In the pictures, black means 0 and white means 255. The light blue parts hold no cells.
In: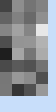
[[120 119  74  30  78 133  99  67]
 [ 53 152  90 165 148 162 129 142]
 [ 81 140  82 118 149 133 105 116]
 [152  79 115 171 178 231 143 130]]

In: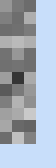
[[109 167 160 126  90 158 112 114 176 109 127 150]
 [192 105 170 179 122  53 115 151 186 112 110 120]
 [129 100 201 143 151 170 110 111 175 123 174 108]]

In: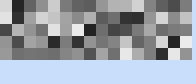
[[153 148  71 226 215]
 [112  76 181  48  38]
 [116 163 147 161  99]
 [114 150 114 211 144]
 [110  42 226 196 204]
 [133 124 161 163 122]
 [145  50 235 138  98]
 [ 83 147  35 176  93]
 [164 117 110  92 150]
 [112 132  69 111 179]
 [232 197  79  51 180]
 [173 101 122  48 210]
 [126 126 168 149 131]
 [ 46 213 109 213  95]
 [231  36 123 140  76]
 [147 236 127 194 124]]

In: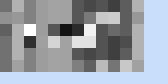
[[113 113 113  96 145 113]
 [161 178 178 178 152 178]
 [129 129  48 255 129 129]
 [157 157 160 157 157 157]
 [163 163 213  86 163 163]
 [162 162 162  19 162 162]
 [127  86 226  43  86  86]
 [ 96  71 226 242 121  72]
 [186  83  83  83 200  83]
 [117  63  63 105 204  63]
 [200  93  77  93  93  93]
 [161 178 178 178 152 178]]

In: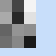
[[110 100 170 151]
 [135 148  39  69]
 [ 25 142 225 244]]

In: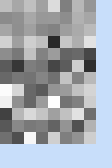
[[112  88  65 240 252 104  91 141 209 165 139 190]
 [ 79 137 183 144 214 119  55 120 159 143 144 167]
 [246 121 217 103 104 115 126 193 206 160 168 192]
 [109 126 196 156  90 133 118 130 191 137 152 161]
 [207  99 160 254 148 113  70 156  40 130 153 220]
 [127 148 193 115 155 195  92 100 198 158 141 127]
 [146  81 226 128 193 131 206 105 174 170 177 183]
 [206 178 110 205 212 185  46  70 226 186 166 149]]
